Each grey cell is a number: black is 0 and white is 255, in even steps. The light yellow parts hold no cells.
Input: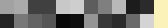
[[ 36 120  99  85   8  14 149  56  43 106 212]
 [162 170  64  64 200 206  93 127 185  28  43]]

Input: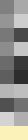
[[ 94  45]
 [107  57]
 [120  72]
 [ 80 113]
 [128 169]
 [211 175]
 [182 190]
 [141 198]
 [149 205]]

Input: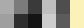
[[159  46  20 205  91]
 [171 123  58 191  78]]

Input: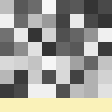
[[183  58 203  80 217  66 177 210]
 [ 58  73 240 240  80 189 177 225]
 [189  88 107 246  80  88  52  73]
 [240 107 189 154  66 233  73  52]
 [ 94 141 225  52 101  88 233  58]
 [217 210 195 246 217 161 101 195]
 [113 233  52 210  80 101 148 240]]

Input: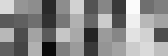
[[ 96  69 177  10 126 155  56 149 163 204 218 191]
 [184  76 163  90 198 169  35 155 134 226 210  76]
 [ 90  96 111  49 119 177 103 204  76 239 184 163]
 [218 149 141  41 141 210  83 134  56 251 111 126]]

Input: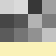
[[ 70  85 179 124]
 [ 91 117 145 194]
 [210 218  55 160]]

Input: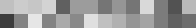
[[ 61 131 230 131 170 137 223 192 177 149 164 124  96 109]
 [192 204 198 211  96 156 156 117 149 117 217 124  82 185]]

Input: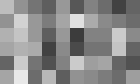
[[189 146 116  94 152  87 130 108  66 100]
 [165 177 171  66 138  74 116 116 196 100]
 [177 196 152  94 152  60 130 130 203 138]
 [100 203 116  81 130 203 158 165 100  81]
 [146 210 152 124 165 224 171 138 124 108]
 [165 232 108 183  94 146 138 124 108 158]]
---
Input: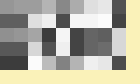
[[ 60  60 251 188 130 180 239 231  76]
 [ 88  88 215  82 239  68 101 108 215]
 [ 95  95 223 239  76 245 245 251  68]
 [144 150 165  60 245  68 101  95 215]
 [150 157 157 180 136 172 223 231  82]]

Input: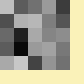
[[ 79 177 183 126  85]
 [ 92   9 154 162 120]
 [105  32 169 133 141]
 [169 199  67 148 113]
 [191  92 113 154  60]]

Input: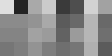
[[118 126 147 126 111 118 176  91]
 [132 132 162 155  98 155 182 111]
 [139 139 147 169  91 105 182 105]
 [223  35 169 203  58  78 210 162]]

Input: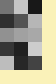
[[ 47  83 182]
 [ 54  32 205]
 [116 197  24]
 [145 161 168]
 [189  39  67]]

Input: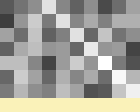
[[ 62 149 204 122 225 134 170 128 176 176]
 [ 89 115 142 225 134  97 142  74 109 162]
 [ 97 170 190 149 155 103 233 149 155  68]
 [103 204 162 103 176 134 170 109 248 182]
 [122 182 142 128 190 162  81  89 196 240]
 [162 109 196  97 128 225 103 196 115 142]
 [190 190 134  68 155 204 149 255 122  81]]

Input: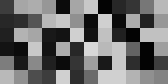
[[ 19  11 200  19 173  39 216 185 200 100   3 159]
 [ 32 179 166  25  19 208  19 193  32   3 193 193]
 [ 39  45  84 185 200 144  11 208  11 173  32 151]
 [ 61 166 173 151  11 166 200   3  39  53 119 185]
 [125  25 137  32  11  53 159  25 200  45   3  61]
 [185 144  77  61 208  45 106 208 208 179 144 131]]
